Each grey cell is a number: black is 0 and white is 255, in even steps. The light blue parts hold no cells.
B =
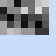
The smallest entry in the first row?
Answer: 17
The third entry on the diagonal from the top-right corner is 69
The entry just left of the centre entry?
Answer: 96
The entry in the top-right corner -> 207
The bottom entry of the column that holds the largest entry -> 56
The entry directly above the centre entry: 207
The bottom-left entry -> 163
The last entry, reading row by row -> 56
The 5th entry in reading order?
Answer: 111

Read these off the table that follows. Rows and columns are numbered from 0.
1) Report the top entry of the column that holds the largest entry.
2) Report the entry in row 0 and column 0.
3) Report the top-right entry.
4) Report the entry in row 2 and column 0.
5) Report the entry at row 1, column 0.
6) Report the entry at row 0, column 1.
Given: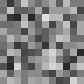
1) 139
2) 123
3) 123
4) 154
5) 110
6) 56

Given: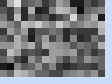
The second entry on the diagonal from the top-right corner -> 118
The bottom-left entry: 133
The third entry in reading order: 227
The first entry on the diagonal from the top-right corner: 87
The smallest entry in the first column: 28
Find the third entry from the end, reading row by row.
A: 118
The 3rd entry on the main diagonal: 189
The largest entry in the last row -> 189
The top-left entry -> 57
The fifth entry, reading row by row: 102
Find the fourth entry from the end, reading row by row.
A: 146
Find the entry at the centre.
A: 72
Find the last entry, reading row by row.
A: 72
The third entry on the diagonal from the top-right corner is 133
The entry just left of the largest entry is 174
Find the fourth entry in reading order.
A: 87
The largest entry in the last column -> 189
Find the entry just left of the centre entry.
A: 158
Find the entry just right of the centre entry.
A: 118
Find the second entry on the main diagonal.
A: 57

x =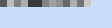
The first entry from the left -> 88
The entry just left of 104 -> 143
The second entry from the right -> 116

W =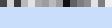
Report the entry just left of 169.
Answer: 227
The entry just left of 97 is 16

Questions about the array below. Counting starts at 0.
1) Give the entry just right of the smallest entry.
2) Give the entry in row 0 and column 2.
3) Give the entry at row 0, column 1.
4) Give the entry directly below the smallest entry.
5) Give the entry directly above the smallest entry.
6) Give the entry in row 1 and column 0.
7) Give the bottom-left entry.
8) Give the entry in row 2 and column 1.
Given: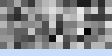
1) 125
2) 167
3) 109
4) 109
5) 151
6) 182
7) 109
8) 68

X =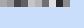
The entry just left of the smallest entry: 224
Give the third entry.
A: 71
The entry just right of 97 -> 197
